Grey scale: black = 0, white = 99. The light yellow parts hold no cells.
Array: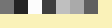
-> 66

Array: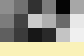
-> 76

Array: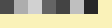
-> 74

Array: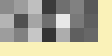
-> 37

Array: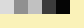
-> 23

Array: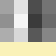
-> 34
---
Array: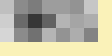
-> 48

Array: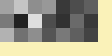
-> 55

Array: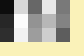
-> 40

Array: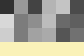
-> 26

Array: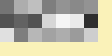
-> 74

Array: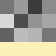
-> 23

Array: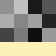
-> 10

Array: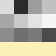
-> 61

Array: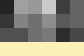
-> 59

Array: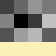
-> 58
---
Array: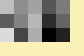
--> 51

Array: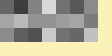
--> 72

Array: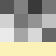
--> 46

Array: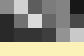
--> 44

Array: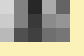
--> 50

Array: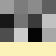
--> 45
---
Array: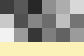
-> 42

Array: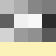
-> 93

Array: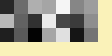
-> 27

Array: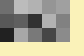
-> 19

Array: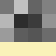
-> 17

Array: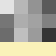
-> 67

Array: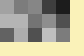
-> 45

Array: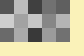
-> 77
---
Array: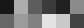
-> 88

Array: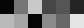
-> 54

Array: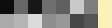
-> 59

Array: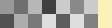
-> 36

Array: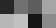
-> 75

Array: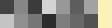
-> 49
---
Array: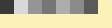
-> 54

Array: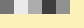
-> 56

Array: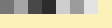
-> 60

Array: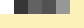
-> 38

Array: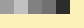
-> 50

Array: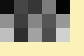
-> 33
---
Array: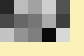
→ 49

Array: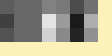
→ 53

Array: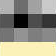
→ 57

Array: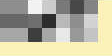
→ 90

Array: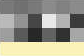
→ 38

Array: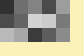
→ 23
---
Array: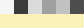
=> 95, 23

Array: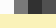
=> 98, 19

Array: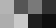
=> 78, 6

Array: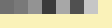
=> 77, 23

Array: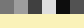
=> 86, 5

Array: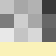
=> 90, 22

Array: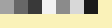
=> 94, 10

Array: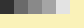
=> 88, 19
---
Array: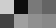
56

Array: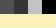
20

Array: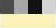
29

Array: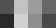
61

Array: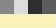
36

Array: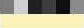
48

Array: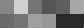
62

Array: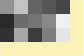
75

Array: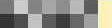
72

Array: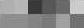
68
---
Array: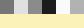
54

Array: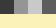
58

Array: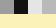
72

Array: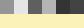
37

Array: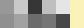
42

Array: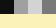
62

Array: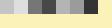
46

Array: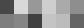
39

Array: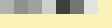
56

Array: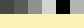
35
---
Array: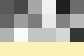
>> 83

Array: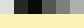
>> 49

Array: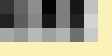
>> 43

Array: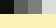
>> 49

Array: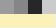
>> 15

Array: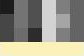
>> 49

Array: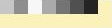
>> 31

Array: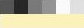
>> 97

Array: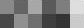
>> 20
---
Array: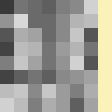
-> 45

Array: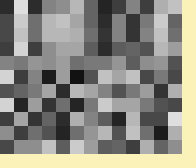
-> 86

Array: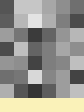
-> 77

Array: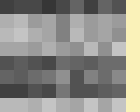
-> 28

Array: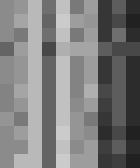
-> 58

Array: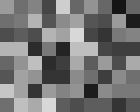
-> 43

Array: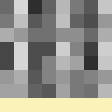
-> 83
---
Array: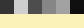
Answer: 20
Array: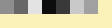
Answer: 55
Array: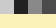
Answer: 79
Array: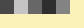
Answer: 28
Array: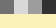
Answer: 44
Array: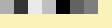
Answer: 68
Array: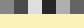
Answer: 52
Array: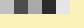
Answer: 75
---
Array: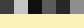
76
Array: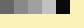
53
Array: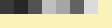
15
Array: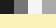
46
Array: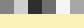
80
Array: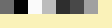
1
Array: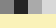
14
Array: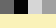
1
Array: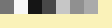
96
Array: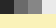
41
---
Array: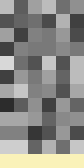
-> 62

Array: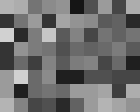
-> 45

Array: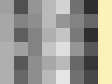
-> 58

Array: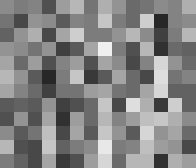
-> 51

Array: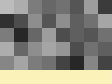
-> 48
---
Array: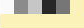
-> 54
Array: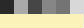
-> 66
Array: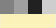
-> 62
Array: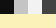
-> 76
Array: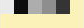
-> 5
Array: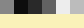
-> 5
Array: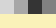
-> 65
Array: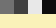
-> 25
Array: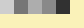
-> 46
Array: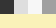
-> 86
